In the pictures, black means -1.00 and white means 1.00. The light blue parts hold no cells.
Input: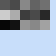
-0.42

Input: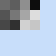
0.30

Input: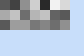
-0.22

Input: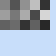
-0.43

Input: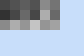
0.36

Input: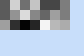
0.25

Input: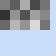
0.25
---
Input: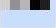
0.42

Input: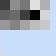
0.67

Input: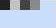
0.08

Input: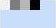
0.43

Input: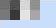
0.68

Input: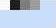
0.23
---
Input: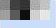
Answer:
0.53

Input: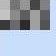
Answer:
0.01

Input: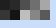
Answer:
0.31

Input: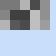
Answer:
0.13

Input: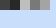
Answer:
0.29

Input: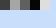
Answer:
0.74

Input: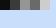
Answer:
0.61

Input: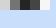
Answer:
0.93

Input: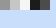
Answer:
-0.40

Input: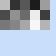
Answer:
0.23
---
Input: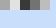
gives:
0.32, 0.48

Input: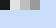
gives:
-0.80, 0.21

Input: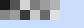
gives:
-0.81, 0.76

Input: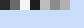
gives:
-0.67, 0.38

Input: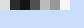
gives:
0.74, 0.93

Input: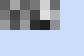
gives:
-0.25, 0.12

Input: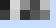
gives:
-0.79, -0.06
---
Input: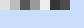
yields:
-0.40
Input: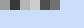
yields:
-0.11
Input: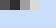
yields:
0.70
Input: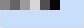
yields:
-0.95
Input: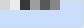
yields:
0.05
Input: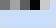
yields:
0.58
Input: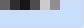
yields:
0.12
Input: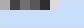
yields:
0.72
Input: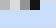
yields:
-0.84
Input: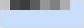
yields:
0.36
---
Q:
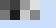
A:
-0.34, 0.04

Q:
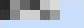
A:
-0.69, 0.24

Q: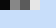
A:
-0.94, 0.80

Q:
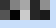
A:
-0.61, -0.80

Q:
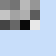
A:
0.00, 0.82

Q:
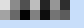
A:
0.75, -0.28

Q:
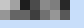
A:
0.55, -0.31

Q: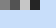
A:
0.00, -0.71
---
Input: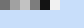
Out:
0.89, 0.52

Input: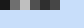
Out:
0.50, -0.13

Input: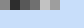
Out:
0.52, 0.24

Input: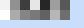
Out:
0.99, 0.90

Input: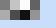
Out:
0.97, 0.54

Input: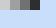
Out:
0.61, 0.25

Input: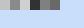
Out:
0.63, 0.53

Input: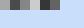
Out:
0.60, 0.32

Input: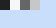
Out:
0.94, 0.56

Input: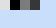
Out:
0.76, -0.03
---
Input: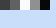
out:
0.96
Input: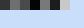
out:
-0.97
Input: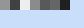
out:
0.09
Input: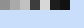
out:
-0.52
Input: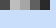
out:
0.30
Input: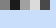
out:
0.26
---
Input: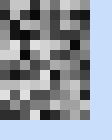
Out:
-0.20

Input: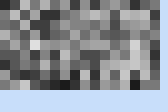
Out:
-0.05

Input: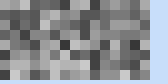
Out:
0.05

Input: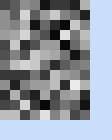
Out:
-0.18

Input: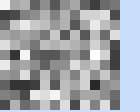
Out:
-0.24
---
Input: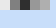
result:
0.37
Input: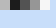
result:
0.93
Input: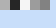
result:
0.02
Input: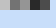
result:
-0.40
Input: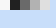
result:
0.75
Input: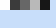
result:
-0.82
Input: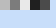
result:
-0.41
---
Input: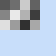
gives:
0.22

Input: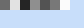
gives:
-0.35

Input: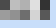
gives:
-0.14

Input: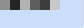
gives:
-0.26

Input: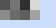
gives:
-0.16

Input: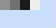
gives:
-0.12

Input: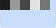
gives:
-0.46

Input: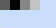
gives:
-0.96
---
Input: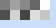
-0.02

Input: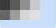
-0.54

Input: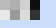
0.46

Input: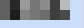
-0.25

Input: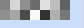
0.03

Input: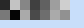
-0.69

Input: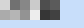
0.68

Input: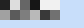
-0.73

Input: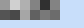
0.20

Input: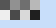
-0.33
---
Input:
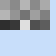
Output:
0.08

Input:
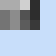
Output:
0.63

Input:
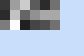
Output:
-0.66

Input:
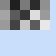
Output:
-0.66

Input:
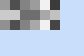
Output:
0.89

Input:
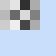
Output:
-0.62

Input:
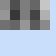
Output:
-0.20

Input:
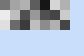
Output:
0.67

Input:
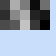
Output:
-0.91

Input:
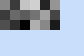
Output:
-0.72
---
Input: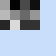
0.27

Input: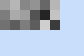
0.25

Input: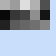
0.39

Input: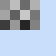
0.11

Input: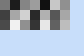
-0.06

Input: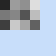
-0.71

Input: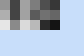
0.17

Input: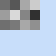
-0.13
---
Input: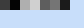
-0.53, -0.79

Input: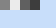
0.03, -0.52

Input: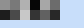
0.13, -0.69

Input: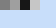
-0.01, 0.55

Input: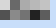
0.69, -0.27

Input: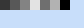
-0.58, -1.00

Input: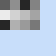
-0.26, -0.06

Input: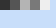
-0.61, 0.87

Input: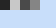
-0.71, 0.04
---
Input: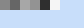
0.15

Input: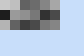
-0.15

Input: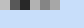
0.40

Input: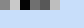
-0.12

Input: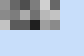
-0.02

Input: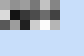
-0.06

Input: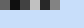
0.51
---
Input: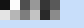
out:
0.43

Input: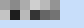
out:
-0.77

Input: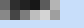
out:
-0.46

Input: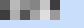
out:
0.37

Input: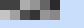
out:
0.26

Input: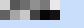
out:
0.30

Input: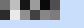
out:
0.83
